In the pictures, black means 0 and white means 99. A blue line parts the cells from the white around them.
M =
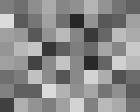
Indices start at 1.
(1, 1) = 49
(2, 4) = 62
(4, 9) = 52
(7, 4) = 85
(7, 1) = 50
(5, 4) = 54
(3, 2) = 59
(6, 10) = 42
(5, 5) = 76
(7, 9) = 56
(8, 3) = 57
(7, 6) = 56
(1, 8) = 57
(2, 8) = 34
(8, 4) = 49
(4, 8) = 64
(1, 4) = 66
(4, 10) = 78
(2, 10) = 62
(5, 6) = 53
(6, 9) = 32
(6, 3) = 75
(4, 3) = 76
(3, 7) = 22

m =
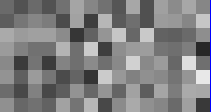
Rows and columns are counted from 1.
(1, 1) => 41
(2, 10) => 43
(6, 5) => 29
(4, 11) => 61
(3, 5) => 54
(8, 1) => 56
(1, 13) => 54
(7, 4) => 28
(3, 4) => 62
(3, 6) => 21
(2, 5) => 29
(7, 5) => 36
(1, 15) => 52
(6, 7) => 20
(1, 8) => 44
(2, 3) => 52
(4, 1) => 60
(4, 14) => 49
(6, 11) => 56
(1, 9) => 33
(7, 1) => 42
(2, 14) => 52
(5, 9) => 53
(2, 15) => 77
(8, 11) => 56
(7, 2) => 28
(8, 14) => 62
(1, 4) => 32
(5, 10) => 81
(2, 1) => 36
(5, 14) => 86
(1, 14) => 65
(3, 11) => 78
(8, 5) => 63
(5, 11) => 53
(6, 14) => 58

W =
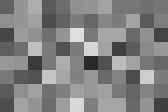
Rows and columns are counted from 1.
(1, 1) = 38
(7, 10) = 39
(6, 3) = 32
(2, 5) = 38
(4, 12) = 59
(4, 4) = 48
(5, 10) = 63
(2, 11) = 35
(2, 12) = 49
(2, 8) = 52
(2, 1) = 55
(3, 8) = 65
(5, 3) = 22
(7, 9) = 47
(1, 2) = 58
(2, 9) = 48
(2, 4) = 30
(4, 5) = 32
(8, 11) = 57
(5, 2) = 57
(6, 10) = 30
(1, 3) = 67
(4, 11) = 54
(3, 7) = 47
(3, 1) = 27
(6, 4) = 77
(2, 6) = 48
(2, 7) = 40
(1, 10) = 46

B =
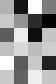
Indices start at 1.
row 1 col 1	69
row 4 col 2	84
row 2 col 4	1
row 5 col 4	13
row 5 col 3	78
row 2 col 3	17
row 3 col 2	92
